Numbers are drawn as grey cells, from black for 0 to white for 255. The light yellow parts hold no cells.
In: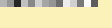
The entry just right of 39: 192
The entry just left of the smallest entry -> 149
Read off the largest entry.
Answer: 252

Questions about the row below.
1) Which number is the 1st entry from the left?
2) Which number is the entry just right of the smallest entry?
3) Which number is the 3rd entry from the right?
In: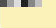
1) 80
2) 134
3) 33

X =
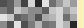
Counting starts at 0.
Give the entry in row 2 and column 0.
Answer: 226
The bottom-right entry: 40
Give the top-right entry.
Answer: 155
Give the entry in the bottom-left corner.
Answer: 139
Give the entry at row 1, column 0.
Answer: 123
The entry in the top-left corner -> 80
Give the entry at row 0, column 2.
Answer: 155
